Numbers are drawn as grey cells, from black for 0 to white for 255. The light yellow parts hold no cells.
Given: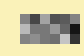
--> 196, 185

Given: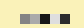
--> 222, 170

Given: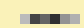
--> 187, 176

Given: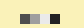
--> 234, 158

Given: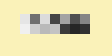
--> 240, 229

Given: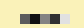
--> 225, 131
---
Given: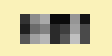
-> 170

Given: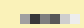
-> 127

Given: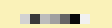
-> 188

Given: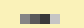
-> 57

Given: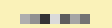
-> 52

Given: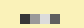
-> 219

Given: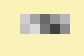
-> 106

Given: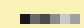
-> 76

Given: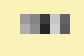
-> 59
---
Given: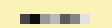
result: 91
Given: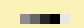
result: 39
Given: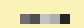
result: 194
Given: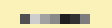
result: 30
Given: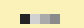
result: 209
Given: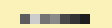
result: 73
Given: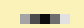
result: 13
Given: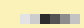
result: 84
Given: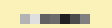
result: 32
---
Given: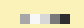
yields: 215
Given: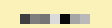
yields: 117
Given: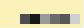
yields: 153
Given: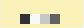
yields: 199
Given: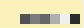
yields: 103
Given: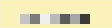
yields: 239
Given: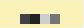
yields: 206
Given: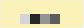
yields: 148
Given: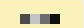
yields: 109
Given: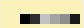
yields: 194
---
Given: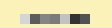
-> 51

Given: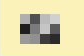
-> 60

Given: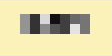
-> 227

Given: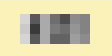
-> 158

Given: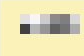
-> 115

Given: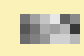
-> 208

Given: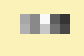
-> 114

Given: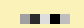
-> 2

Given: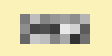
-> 50

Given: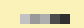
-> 77
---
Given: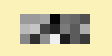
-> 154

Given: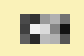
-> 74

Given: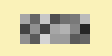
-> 166

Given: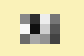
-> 136

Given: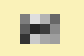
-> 126

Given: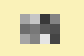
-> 165

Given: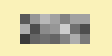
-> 89

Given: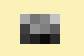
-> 167

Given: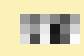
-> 154

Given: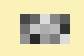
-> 70
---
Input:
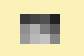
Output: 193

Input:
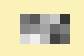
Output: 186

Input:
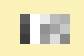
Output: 156

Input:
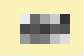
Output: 124

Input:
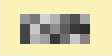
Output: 158

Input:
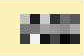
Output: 20

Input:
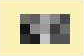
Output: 196
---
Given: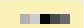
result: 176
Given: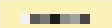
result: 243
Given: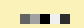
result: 99
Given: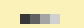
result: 55
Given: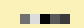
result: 112
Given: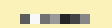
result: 92
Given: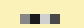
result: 135
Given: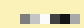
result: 125
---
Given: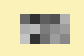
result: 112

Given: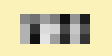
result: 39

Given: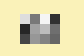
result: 151

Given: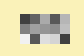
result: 222

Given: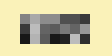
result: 34

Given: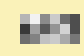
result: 202

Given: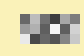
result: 83

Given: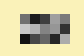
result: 102

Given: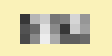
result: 94
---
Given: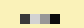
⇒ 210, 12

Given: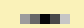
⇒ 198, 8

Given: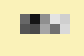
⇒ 227, 20

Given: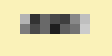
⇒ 203, 30

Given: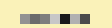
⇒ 199, 26

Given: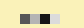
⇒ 219, 22
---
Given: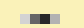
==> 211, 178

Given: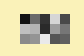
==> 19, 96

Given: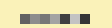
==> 98, 53

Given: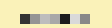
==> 51, 136

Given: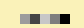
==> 156, 3

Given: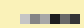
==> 197, 53
